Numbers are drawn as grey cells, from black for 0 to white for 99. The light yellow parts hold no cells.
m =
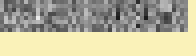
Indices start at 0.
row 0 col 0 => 60
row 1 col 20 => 54
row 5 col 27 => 65
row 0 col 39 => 44
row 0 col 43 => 44
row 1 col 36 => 35
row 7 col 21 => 71
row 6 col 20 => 43
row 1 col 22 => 53
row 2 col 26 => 57
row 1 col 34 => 68
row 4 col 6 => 37
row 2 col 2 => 44
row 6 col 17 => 60
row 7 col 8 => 33
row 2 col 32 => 56
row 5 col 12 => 31
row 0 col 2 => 36
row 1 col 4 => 45
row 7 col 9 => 61
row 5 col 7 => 61
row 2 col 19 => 52
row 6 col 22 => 53
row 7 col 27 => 27
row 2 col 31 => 49
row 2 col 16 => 46
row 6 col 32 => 60
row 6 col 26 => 64
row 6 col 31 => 39
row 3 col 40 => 41
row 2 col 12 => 70
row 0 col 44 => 57
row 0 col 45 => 49
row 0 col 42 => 61
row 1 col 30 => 45
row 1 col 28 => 45
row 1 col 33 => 35
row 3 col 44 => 69

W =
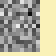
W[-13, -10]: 53
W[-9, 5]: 78
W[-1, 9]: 58
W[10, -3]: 35
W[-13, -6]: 43
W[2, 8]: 55
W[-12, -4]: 34
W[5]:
[30, 75, 32, 63, 60, 59, 39, 64, 28, 65]
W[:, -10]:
[53, 26, 71, 88, 46, 30, 53, 33, 41, 66, 67, 33, 43]
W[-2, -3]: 64
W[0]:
[53, 55, 78, 33, 43, 87, 68, 77, 48, 27]
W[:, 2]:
[78, 31, 64, 81, 57, 32, 41, 33, 50, 71, 68, 30, 42]
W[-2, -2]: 34
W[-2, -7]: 63
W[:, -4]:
[68, 34, 73, 48, 51, 39, 81, 34, 46, 72, 36, 36, 52]
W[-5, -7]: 53
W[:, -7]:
[33, 63, 52, 47, 41, 63, 70, 65, 53, 36, 50, 63, 58]
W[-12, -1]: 54
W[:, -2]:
[48, 34, 55, 49, 44, 28, 82, 30, 33, 51, 50, 34, 38]
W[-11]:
[71, 36, 64, 52, 58, 69, 73, 25, 55, 57]
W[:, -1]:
[27, 54, 57, 89, 47, 65, 17, 65, 50, 39, 79, 68, 58]
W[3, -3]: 5
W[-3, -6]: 29
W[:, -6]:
[43, 63, 58, 28, 48, 60, 92, 55, 56, 36, 29, 60, 59]
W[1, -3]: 77
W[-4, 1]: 47
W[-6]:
[33, 70, 33, 65, 55, 55, 34, 67, 30, 65]

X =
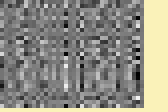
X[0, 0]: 28
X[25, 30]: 47
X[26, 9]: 37
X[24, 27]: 25
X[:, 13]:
[42, 67, 46, 41, 70, 40, 29, 56, 47, 37, 57, 36, 64, 47, 63, 47, 57, 61, 67, 67, 50, 48, 57, 41, 31, 52, 43]
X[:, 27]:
[39, 28, 56, 50, 55, 39, 43, 46, 51, 30, 49, 42, 65, 43, 60, 38, 50, 46, 60, 55, 54, 59, 46, 58, 25, 66, 52]
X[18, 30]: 45
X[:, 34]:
[62, 33, 39, 61, 1, 71, 88, 27, 44, 75, 36, 71, 4, 64, 1, 73, 16, 22, 0, 1, 30, 24, 27, 49, 94, 22, 56]
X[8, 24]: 54
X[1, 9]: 63
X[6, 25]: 32
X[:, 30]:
[44, 41, 51, 49, 43, 47, 50, 45, 49, 45, 46, 47, 47, 49, 44, 47, 43, 44, 45, 44, 46, 46, 43, 50, 46, 47, 49]
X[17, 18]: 46
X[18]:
[45, 50, 48, 40, 55, 73, 41, 47, 63, 37, 56, 57, 49, 67, 44, 59, 62, 46, 47, 56, 26, 54, 56, 55, 74, 41, 33, 60, 59, 46, 45, 56, 72, 26, 0, 48]
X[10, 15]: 54
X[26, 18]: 54
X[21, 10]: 25
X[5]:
[64, 49, 36, 48, 51, 41, 39, 41, 39, 54, 52, 49, 45, 40, 46, 42, 21, 46, 52, 35, 70, 35, 41, 50, 36, 40, 44, 39, 34, 61, 47, 41, 34, 50, 71, 47]
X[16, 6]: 74
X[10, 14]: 41
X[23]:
[48, 43, 57, 50, 59, 47, 33, 48, 51, 38, 54, 26, 54, 41, 47, 47, 35, 54, 47, 39, 61, 57, 56, 59, 47, 34, 47, 58, 43, 53, 50, 44, 40, 42, 49, 43]
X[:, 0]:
[28, 38, 53, 64, 44, 64, 67, 32, 54, 35, 68, 61, 49, 83, 32, 32, 16, 45, 45, 45, 24, 8, 31, 48, 54, 40, 79]
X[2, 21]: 55
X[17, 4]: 48
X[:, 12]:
[41, 34, 50, 50, 48, 45, 48, 46, 45, 40, 48, 47, 51, 44, 50, 45, 44, 45, 49, 48, 48, 51, 45, 54, 42, 51, 50]
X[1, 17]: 34
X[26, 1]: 49
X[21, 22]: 56
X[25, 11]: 38
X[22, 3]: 43
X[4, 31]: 61
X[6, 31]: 41
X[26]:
[79, 49, 42, 49, 74, 57, 10, 36, 53, 37, 72, 42, 50, 43, 50, 48, 4, 48, 54, 21, 86, 41, 53, 72, 56, 22, 33, 52, 30, 83, 49, 44, 38, 29, 56, 46]
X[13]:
[83, 52, 33, 47, 68, 50, 19, 35, 42, 45, 71, 57, 44, 47, 46, 46, 2, 42, 57, 24, 82, 31, 44, 66, 48, 28, 33, 43, 28, 80, 49, 44, 38, 37, 64, 49]

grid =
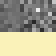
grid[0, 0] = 51
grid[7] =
[36, 36, 49, 44, 40, 27, 42, 31, 66, 51, 17, 49, 64, 31]
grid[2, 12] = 44
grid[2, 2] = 41
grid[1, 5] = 28
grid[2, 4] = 45
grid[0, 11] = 53
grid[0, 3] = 43
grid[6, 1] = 37
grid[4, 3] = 46
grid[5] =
[36, 48, 44, 47, 42, 40, 59, 33, 15, 42, 65, 38, 58, 21]
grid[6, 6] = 23
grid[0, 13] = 76
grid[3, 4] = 43
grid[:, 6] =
[34, 52, 54, 47, 38, 59, 23, 42]
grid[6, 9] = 32
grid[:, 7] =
[63, 51, 41, 32, 53, 33, 24, 31]
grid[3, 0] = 44
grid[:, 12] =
[30, 37, 44, 77, 46, 58, 38, 64]
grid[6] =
[42, 37, 32, 45, 49, 37, 23, 24, 53, 32, 47, 57, 38, 38]
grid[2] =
[32, 39, 41, 42, 45, 26, 54, 41, 51, 92, 46, 51, 44, 40]
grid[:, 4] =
[41, 44, 45, 43, 44, 42, 49, 40]
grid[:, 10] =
[37, 41, 46, 35, 38, 65, 47, 17]
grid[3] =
[44, 42, 47, 43, 43, 43, 47, 32, 47, 45, 35, 40, 77, 27]
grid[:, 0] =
[51, 37, 32, 44, 40, 36, 42, 36]
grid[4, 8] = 45
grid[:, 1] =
[39, 52, 39, 42, 40, 48, 37, 36]
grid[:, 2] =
[48, 46, 41, 47, 46, 44, 32, 49]

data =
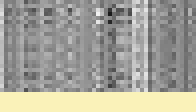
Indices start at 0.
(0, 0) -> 69
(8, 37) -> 44
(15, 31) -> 63
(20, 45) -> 54
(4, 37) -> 41
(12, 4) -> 56
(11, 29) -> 56
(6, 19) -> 53
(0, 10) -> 62
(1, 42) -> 47
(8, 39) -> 58
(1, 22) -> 57
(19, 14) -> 67
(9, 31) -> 66
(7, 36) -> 77
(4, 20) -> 60
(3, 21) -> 59
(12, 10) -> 65
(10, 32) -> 66
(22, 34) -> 83
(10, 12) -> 65
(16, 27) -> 52
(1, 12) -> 64
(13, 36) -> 75
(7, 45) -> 53
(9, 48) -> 53
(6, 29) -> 56
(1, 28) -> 35
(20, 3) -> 51
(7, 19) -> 52
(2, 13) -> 48
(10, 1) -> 50
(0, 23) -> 70
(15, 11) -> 59
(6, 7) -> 53
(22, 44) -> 58
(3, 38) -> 66
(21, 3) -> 55
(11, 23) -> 62
